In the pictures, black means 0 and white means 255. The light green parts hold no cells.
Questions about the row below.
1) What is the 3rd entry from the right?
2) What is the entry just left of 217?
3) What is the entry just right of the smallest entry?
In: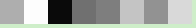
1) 196
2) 146
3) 112

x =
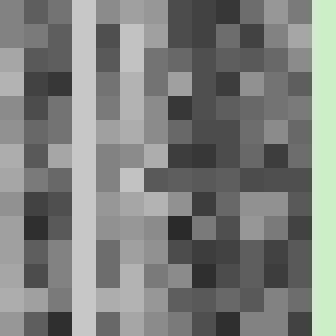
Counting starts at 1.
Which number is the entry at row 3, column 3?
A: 95
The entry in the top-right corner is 122
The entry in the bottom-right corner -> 66
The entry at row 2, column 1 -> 130
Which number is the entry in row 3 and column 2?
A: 88
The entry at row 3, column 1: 167
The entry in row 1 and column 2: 95
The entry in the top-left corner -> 130
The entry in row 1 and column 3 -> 115
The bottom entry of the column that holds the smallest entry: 122
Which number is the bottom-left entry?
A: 151
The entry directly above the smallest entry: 145
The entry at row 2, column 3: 95
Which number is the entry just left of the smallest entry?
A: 138
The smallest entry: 41

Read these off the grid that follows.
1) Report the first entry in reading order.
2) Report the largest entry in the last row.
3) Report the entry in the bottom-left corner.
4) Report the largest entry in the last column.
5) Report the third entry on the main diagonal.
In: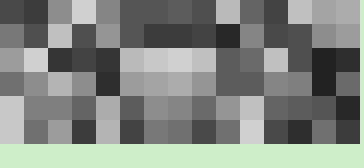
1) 73
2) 208
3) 200
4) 172
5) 53

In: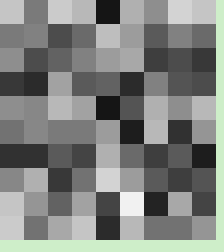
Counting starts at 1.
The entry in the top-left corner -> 197
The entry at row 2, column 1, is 122
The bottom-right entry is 149
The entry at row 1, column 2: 122
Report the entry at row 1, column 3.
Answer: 203
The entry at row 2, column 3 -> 76
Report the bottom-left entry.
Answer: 203
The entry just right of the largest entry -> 35
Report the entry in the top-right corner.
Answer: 197
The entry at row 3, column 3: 98
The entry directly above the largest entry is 156
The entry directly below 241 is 184
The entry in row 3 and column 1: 142

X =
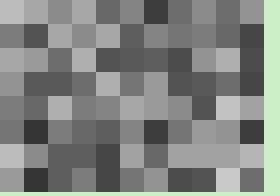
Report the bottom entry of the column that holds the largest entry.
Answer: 201
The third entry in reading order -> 139
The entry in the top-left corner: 188
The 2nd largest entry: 194
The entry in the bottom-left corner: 154
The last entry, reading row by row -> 110
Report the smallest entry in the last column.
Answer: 61
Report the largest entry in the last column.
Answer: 181
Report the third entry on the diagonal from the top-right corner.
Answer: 147
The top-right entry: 147
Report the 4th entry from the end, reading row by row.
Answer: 76
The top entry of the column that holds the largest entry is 110
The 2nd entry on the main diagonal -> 83
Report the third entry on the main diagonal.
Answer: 110
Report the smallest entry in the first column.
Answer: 117

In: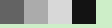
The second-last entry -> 216
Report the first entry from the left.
99
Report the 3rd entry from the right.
171
